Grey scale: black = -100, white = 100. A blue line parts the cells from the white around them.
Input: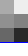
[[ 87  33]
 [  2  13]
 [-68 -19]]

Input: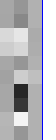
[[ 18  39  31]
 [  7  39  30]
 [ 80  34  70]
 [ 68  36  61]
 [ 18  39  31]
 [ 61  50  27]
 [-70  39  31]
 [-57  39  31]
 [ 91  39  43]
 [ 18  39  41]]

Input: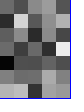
[[-38   8  22 -34 -16]
 [ 66 -31  12  39 -66]
 [  9 -67   9 -44 -26]
 [-51 -18 -64  86 -16]
 [-38 -39 -22 -39 -96]
 [-15 -14  34   1   0]
 [ 48 -61  27  20  41]]

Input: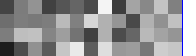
[[ -3  15 -49 -33 -21 -42  91 -52  29   7  53   0 -47]
 [ -2  -5  -2  46   0  68  39  17 -43  39  14  51 -14]
 [ 49  51   4  24 -10 -50  39 -40 -20  45  28  17  -2]
 [-40  14 -29  55  83 -27  74  19  22  -7  61  55 -77]]

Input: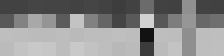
[[-48 -46 -47 -47 -48 -46 -48 -52 -48 -16 -48 -49  13 -48 -49 -48]
 [  2  32  17 -29  53   1 -21 -47 -30  65 -32  -2  18 -19 -13 -31]
 [ 48  47  47  48  46  48  48  50  48 -86  49  48  11  48  49  49]
 [ 53  57  55  48  58  52  49  44  47 -54  47  53  12  49  50  47]]

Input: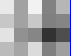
[[ 27  90   2  43  83]
 [ 27  57   0   4  56]
 [ 14   5 -61 -39  78]
 [ 30  72   0  25  47]]

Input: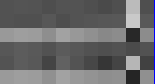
[[-34 -35 -39 -35 -35 -38 -42 -38  47 -38 -36]
 [-37 -37 -32 -39 -35 -33 -32 -31  58 -31 -36]
 [ 24  22  11  27  19  13   7  10 -69  10  20]
 [-28 -30 -36 -29 -32 -36 -38 -36 -41 -36 -32]
 [-28 -31 -47 -24 -35 -44 -58 -47  43 -49 -35]
 [ 24  22  13  27  19  15  11  13 -71  13  21]]
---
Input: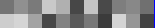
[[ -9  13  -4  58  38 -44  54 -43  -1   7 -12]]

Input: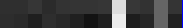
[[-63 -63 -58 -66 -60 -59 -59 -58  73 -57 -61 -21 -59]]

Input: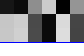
[[-83 -91  11  60 -99  17]
 [ 56  63 -41 -92  73 -47]]

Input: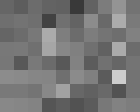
[[-20 -27 -15 -22 -24 -55 -23  -3  16 -10]
 [-21 -15  -6  34  -1 -15  -2  -9 -14   1]
 [ -7 -31  -5 -16 -31   2 -28 -11 -20  -9]
 [ -5  -5  -9   7  27 -19 -24 -18 -36 -10]]

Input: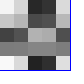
[[ 91  67 -69 -60  71]
 [-48 -36  40  35 -38]
 [ 95  71 -73 -63  75]]

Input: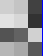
[[ 62  54 -49]
 [-35 -23  64]]

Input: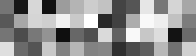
[[ -8 -83  69 -87  22  41  61  52 -47 -33  80  -7  67  31]
 [ -8 -40  -6  15 -88 -19 -38  71 -23  95  56  73 -85 -17]]
